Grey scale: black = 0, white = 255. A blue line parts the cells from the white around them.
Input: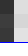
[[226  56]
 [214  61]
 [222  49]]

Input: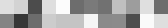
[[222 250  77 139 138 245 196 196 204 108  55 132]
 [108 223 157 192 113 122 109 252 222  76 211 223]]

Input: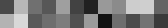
[[ 58 115  75 110  18 155  80 125 110  89 216 179]
 [100 207 205 139 153  33  66 159  87 112 183  73]]

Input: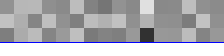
[[152 132 188 151 152  49 153 127 131 122 191 154 133 187 171 126]
 [144 194 124 143 144 178 144 193 177 188 127 145 191 133 174 193]
 [139 144 190 138 137 224 137 146 117 130 189 138 143 184 183 146]]

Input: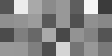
[[121 152 117 212  79 127 152 153]
 [ 84 131 147  72 170 104 127  75]
 [136 144  80 152  89 156 147 143]
 [ 59 246  94 152 139 169 236  84]]

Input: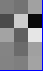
[[163 127 131]
 [160 107 132]
 [230  96 163]
 [ 10 204  74]
 [161 115 124]]

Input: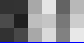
[[232 129 218 168  72  50]
 [205 120 197 190  31  75]
 [184  99 229 168  51  50]]

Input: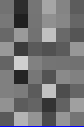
[[116 150  75 148 180  89]
 [160  98  51 100  92 146]
 [101  77 194  91 124 128]
 [129 138  83 119  36 128]
 [113 115 116 129 207 100]
 [151  91  81  90  60 153]
 [ 85 105 193 114 154 104]
 [102 135 144 116  32 120]
 [ 92 132 166 117  45 114]]
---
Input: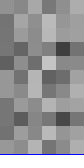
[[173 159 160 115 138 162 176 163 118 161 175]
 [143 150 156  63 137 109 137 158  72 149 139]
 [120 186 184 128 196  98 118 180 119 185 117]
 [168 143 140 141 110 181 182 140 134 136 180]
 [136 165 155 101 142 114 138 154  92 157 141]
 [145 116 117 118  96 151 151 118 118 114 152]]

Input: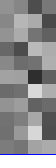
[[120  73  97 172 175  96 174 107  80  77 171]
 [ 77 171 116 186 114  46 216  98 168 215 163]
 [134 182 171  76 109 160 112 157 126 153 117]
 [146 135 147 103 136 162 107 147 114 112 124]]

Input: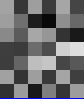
[[ 69 104  25 222  88  63 157]
 [166 142  51 208  70 165  52]
 [ 59   8 150  77 197  57 127]
 [158  28 167 108 190 158  24]
 [ 55 111  91  59 101  52 156]
 [163 158 137  62  61 161  49]]

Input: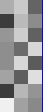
[[100 140  97 215  91 223 148 137]
 [202 186 205 107 215  94 183 161]
 [174  60 150 142 142 163  59 240]]

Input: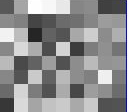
[[ 68 152 175 116 150 122 108  83]
 [ 64 156 140 144 147 239 142  81]
 [139 133 205 125 186 128 157 202]
 [134 112 168  60 141 141  71 169]
 [232 107  84 211  81 185 171 202]
 [247  81  98  77 158  98  82 194]
 [254  69  37 172  98 202 124 165]
 [165 129 189 216  74  84 212 217]
 [ 88 139 242 135 186 135 106  55]]

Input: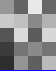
[[103 178 215 116 187]
 [233 137  91 138  95]
 [100 192 218 117 148]
 [151 202  85  59  46]]

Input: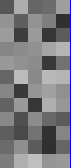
[[158  48  92 180 114 180 144 151  91 133 102 153]
 [108 127  55 165  56 185 160 175 104  49  48 149]
 [101 147 155 145 140 137 149  54 140 115  91 191]
 [173  95  61 140 145 188  57 153  80  73 143 175]
 [ 86 147 156 133 153 101 134  98 136  94 107 125]]
